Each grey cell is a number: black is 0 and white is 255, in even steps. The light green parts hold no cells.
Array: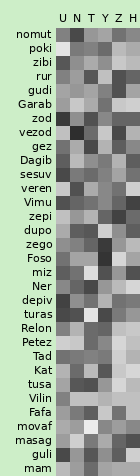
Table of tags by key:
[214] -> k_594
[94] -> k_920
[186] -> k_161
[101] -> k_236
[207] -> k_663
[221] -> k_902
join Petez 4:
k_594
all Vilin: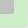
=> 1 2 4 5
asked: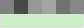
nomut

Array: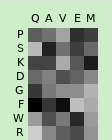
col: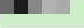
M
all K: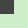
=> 0 1

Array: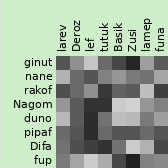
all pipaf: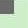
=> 0 3 6
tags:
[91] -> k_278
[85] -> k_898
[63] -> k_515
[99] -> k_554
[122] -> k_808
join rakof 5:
k_278
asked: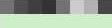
Difa
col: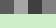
funa
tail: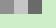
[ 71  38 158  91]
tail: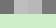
[158]
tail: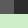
[114 190 184 122 158]

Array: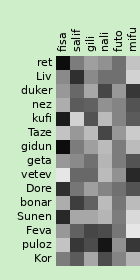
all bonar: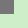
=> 4
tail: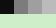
[124 187]
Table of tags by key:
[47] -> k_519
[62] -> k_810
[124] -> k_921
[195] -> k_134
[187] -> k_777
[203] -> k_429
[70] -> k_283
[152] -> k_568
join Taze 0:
k_134
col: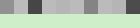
nali
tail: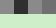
[112 210]
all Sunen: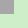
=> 1 2
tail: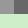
[167  70 152  55]

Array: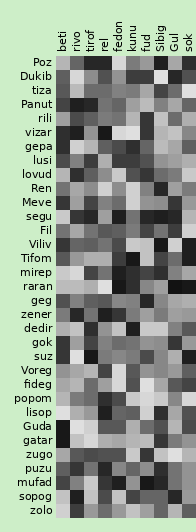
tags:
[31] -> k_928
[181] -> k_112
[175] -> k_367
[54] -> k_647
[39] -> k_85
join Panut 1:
k_928
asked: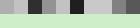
dedir
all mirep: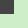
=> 2 6
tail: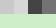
[ 31  47  68  47 129 167]
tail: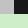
[208  31]
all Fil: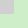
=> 9

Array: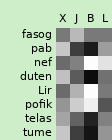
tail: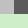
[ 12 113]
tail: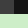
[149]
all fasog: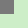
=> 0 2 3
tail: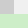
[85]
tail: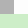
[121]
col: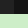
B
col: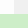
B

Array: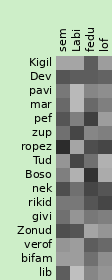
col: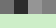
sem
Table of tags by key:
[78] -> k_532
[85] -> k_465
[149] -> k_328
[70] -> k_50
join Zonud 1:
k_465

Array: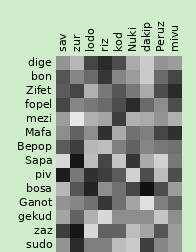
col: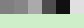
dakip
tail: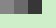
[134 156 203 106  69]
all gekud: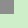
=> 4 5 6 8
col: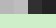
lodo
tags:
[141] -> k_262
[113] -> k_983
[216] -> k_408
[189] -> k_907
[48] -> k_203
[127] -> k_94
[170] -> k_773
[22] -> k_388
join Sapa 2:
k_907
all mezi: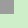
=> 0

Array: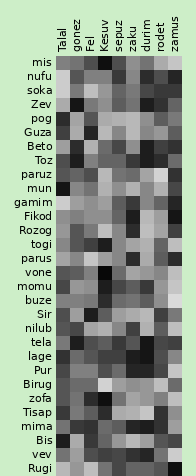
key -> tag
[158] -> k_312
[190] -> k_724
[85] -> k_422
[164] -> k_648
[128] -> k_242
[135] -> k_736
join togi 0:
k_736
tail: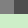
[107  37  37  71 197]
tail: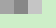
[158 135  44 171  93  44]

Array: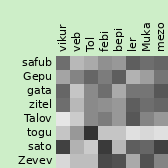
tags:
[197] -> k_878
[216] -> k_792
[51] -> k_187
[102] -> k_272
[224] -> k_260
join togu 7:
k_260
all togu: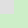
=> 5 7

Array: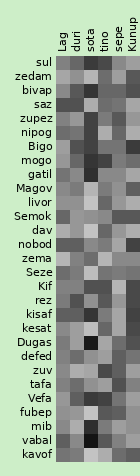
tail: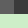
[ 66 116 158]
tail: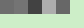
[173]
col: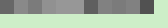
duri

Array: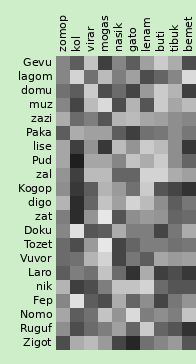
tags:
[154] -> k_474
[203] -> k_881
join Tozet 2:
k_474
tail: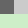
[101  85  50]

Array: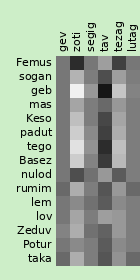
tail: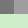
[ 64 119]
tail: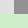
[ 44 191 125]

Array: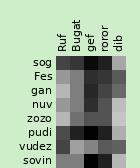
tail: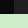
[166]
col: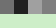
Bugat
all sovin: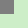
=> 0 1
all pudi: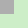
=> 4
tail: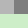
[ 39  68 105]
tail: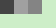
[90 97]
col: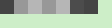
Ruf

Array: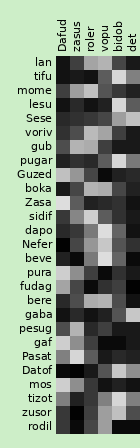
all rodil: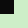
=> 1 4 5
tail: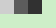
[25]
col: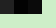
zasus
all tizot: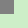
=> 0 3 5
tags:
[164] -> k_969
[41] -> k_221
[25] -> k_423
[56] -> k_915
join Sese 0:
k_221

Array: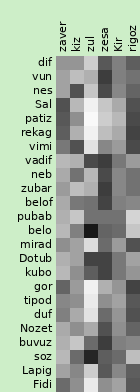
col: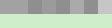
kiz
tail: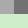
[184  74 135 114]
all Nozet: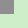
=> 1 4
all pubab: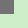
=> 2 3 4

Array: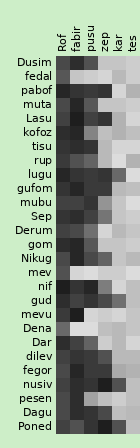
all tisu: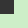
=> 0 2
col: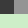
zep

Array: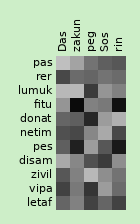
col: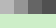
Das
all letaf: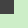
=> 2 4
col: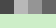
Das
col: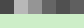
Das
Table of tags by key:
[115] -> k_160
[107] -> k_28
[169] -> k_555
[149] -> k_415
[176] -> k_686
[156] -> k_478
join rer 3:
k_160

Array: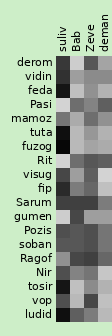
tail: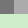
[110 145]
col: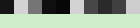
suliv
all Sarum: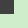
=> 0 1 2
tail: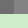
[95]
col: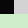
suliv
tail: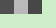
[192]
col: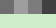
Bab

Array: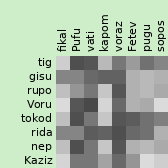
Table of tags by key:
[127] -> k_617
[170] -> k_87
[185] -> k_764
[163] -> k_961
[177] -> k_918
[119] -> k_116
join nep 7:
k_87
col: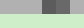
Fetev
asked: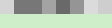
Kaziz
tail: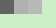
[177]
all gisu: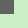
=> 3 4
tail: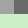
[149 219 206]
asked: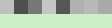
nep

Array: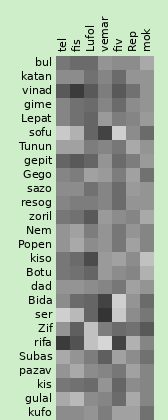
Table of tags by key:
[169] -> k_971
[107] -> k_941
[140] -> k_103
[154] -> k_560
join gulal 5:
k_971
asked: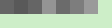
gepit
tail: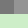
[133]

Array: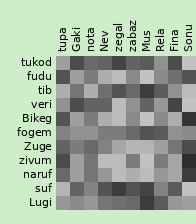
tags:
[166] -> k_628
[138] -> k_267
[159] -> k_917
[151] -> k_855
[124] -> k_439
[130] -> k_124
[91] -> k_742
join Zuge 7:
k_917
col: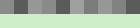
Rela
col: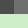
Fina
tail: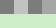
[46]

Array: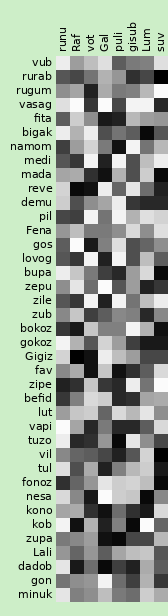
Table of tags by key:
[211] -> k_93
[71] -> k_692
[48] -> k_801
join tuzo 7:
k_692
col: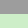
gisub
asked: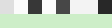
vasag
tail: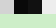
[101 229 109  33]
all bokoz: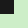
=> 1
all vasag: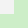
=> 5 6

